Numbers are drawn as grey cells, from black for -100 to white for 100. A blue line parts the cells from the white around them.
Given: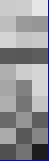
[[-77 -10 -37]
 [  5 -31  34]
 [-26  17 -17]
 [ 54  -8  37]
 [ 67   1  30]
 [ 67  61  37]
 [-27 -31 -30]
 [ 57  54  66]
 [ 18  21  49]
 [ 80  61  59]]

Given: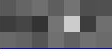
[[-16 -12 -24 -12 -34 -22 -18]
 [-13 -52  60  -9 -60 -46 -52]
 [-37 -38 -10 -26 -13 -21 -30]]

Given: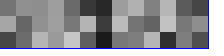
[[-38  -1 -63  43  -1  -6 -80 -26  55  21  42 -15 -45]
 [ 11  -6  52 -22  -9  47 -53  41  -6  25  14 -20  30]
 [-45 -29  43   1  39  23 -69 -56 -17  24  11  13  -9]]

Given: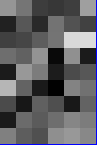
[[  7  19  12 -37 -27   0]
 [ -3   5 -14 -29 -16 -80]
 [-22 -81 -38 -25 -82 -41]
 [-11   3 -99 -80 -22  43]
 [-32 -41 -78  -3  19 -79]
 [-79  13 -93  15 -24 -14]
 [ 72  70  -9 -27 -45 -50]
 [-49 -36 -10 -68 -32 -74]
 [ 25 -51 -57 -52  -8  17]]

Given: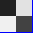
[[-48  88]
 [ 77 -74]]

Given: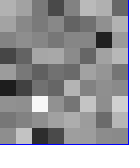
[[  8  10  23  24 -42 -65  53  11]
 [ 43 -16  22  36  26  12   2  -7]
 [ 63  11  54  -8  14  94  12  14]
 [  8  12   2  41 -20 -11 -49 -77]
 [ -8  17  27 -17 -11 -25  -6  22]
 [ 44  27 -20   9  32  30 -22 -45]
 [ 21 -74   5   5  -7   5  11   3]
 [ 40  13 -12 -22   7  -4   7  28]
 [-19  38  46   2 -43  -5  27  40]]

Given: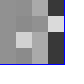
[[-56  33   9  14]
 [-56  33  65  14]
 [ 71  14   9  14]
 [-56  33  12  14]]

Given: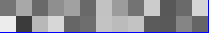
[[-21   4 -30 -29  53  47  53 -14 -20  69  44 -54  85]
 [ 67 -17 -31  60 -10  22  52 -18  26  12 -18  32  -8]]

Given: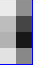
[[  7  77]
 [-81  40]
 [-46  48]
 [ 13  84]]
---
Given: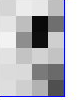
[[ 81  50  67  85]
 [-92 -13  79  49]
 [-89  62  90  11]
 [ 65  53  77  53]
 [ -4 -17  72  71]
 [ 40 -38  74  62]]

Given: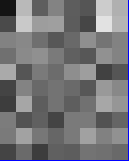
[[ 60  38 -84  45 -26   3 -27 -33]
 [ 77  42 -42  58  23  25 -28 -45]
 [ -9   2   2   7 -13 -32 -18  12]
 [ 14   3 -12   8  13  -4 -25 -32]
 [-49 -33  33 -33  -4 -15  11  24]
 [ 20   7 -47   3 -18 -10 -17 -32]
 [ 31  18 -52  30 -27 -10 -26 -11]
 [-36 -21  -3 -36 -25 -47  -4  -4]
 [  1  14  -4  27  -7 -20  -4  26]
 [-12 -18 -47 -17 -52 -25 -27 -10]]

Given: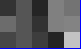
[[  0 -10 -60 -33 -71]
 [  0   3 -15 -33 -61]
 [-72  53 -45 -33 -52]]

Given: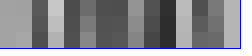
[[ -5  42  27  26 -30  56 -40 -15 -38 -39  16 -36 -62  47 -37]
 [-11  42  28  28 -33  49 -39  -4 -36 -35  10 -40 -65  43 -28]
 [-17  42  28  31 -38  40 -37   6 -35 -32   4 -45 -65  41 -19]]

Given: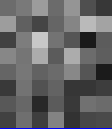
[[-38 -57 -15  -5  22 -16  17]
 [ 46  28  23 -25 -46 -21   4]
 [-80 -28 -49  -2  57 -10 -33]
 [-15 -26   6  -8  35 -29  35]
 [-33 -79 -21  -7 -23 -16   7]
 [-58 -52 -55 -10 -36 -22 -58]
 [-11 -16 -31 -19 -69 -29 -55]
 [-44 -42 -49 -13 -51   3 -61]]

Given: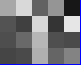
[[ 17 -82  32  70 -23]
 [-59  80 -35 -50  69]
 [-38 -42 -39 -18  43]
 [-21   3 -46 -42  37]]

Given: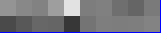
[[-21  -4  16   7   2  24  77  -2   0 -13]
 [ -1   3 -42 -31 -19 -21 -57  -9  -1  -2]]

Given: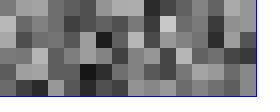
[[ 33  18  -4  25  28 -14 -26 -37  16  35  36 -66 -45 -24   3 -22]
 [ 13  18  44 -18   1 -14 -50 -37 -24 -37  -5 -54  57 -15  -4 -54]
 [ 23 -34  32 -39 -13  -9 -32  23 -77 -25  43 -42  19   2 -10 -65]
 [-45 -55  -4  -7  42 -26  -1  23   3 -49   2  18 -45  43 -23 -12]
 [-16   7 -28  25  28 -26 -26 -83 -64 -13   2 -30 -45  -7  29  20]
 [-26   7 -16 -50 -67  19 -32 -67 -37 -49  15   6  19 -15   3 -12]]
